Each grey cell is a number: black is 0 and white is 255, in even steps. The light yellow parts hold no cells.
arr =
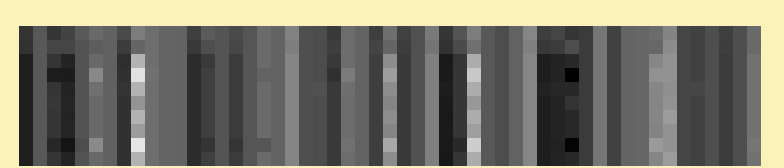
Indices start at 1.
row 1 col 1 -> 52
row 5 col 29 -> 81
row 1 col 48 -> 69
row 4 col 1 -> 30
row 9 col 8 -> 49
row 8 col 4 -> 37
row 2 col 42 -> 118
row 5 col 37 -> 134
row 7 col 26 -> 62
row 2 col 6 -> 93
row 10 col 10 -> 110
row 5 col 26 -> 62
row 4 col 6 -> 136
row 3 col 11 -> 100
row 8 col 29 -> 81
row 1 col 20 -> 130
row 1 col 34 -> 88
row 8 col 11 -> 100
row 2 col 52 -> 78
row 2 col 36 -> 98
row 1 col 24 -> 108
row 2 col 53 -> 105
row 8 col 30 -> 128
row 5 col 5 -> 83
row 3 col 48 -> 69
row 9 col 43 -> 65
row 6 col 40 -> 52
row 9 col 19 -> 99
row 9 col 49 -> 65
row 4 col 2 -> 88
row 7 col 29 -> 81
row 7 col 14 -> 63
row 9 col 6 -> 138
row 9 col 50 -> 78
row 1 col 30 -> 121
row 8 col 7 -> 97
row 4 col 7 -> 97

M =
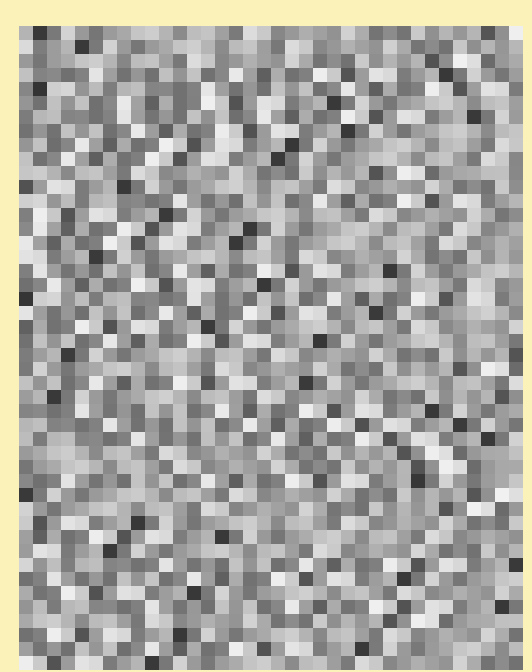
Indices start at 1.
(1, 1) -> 180
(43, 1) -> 169
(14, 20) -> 180
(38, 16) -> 182
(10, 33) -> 121
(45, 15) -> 127
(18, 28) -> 121
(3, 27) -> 179
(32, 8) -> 187
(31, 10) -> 121
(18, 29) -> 211
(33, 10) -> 148
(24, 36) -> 84
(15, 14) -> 124
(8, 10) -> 157
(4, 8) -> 114
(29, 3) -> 130
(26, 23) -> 210
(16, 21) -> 155
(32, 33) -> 108
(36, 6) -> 125
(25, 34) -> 239
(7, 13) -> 194
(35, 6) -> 195
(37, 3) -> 171
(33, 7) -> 150
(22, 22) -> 205
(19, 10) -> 201
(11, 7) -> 159
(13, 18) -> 148
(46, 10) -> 57
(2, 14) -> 181
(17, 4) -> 157
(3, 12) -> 120
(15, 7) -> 128
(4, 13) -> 195
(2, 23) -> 151
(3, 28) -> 152
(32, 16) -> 176
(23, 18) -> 218

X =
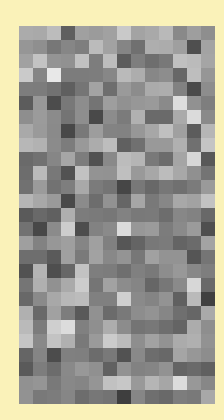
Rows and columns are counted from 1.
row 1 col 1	171
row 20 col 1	104
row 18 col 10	121
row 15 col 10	155
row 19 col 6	117
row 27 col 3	124
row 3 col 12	192
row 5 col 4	95
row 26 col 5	133
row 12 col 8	70
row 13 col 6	109
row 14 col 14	104
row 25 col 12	100
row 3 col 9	126
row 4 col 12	103
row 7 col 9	177
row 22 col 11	110
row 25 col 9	130
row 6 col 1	92
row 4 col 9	173
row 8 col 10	167
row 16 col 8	86
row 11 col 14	116
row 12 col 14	154
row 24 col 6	108
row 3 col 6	125
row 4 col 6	125
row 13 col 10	121
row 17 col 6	162
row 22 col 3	207
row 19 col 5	204
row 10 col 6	81
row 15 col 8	219
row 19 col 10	102
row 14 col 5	124
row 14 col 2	105
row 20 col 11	147
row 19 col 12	138

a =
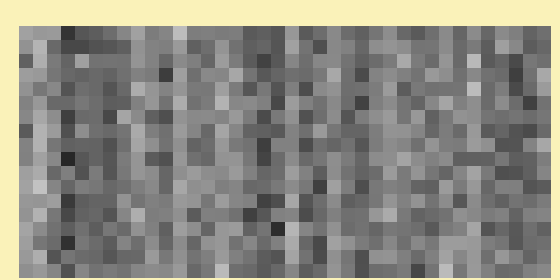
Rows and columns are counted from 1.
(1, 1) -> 161
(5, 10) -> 149
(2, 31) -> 139
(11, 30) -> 118
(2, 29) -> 116
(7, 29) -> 152
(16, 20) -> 170
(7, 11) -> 79
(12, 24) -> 125
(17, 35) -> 151
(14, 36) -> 99
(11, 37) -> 96
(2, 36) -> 136
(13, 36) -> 115
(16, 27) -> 135
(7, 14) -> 138
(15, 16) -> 155
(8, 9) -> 170
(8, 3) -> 155
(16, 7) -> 92
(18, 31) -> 187
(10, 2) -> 161
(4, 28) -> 128
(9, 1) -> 130
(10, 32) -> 95
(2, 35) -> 159
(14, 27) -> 171
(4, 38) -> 168
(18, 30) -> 116
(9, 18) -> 62
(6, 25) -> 66
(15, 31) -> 121
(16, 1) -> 158
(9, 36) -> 84
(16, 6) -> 107
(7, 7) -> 72
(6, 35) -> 140
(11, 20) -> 157
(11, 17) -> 129
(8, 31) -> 124

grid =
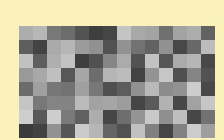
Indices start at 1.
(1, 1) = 173
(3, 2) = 94
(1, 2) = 183
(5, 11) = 140
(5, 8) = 93
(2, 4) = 182
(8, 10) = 128
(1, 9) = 168
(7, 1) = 206
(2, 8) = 146
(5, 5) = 160
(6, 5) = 186
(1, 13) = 173
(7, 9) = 148
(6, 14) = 198
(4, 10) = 148
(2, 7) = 81
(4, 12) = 80
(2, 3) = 170
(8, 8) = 81
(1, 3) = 120
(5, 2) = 160
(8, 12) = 130
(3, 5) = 62
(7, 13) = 71
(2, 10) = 98
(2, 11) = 145
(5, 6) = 120
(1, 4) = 108
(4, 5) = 166
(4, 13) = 133
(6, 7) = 166
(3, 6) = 81
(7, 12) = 190

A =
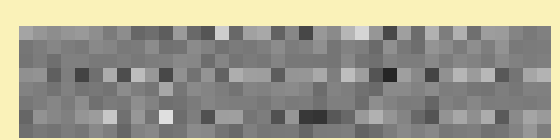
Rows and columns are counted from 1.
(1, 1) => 164
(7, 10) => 115
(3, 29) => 125
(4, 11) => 72
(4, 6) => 111
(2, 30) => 148
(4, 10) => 152
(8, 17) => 128
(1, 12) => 154
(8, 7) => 126
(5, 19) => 136
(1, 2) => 150
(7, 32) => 167
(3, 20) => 120
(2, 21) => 129
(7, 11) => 223
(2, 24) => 130
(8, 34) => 113
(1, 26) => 150
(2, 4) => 125
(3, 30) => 137
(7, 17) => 117
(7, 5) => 149
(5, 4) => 129
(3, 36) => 129
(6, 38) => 126
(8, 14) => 136
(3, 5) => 128
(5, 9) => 126
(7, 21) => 56
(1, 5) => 153
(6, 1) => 119
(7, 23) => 88
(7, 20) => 150
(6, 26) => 142
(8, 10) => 136

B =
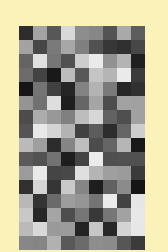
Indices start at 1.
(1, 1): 45
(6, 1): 148
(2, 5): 127
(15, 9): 231
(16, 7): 139
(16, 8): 86
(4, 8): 234
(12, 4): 201
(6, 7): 77
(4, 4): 188
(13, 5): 149
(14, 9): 232
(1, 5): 141
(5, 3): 65
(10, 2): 82
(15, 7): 40
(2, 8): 48
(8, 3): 212
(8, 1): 84
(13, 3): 106
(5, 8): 38
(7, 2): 172
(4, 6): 196
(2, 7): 55
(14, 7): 118
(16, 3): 177
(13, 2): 52
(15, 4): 155
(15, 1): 186
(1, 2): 164
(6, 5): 102
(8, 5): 65
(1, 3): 87
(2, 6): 81
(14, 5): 118
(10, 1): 90
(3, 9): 32
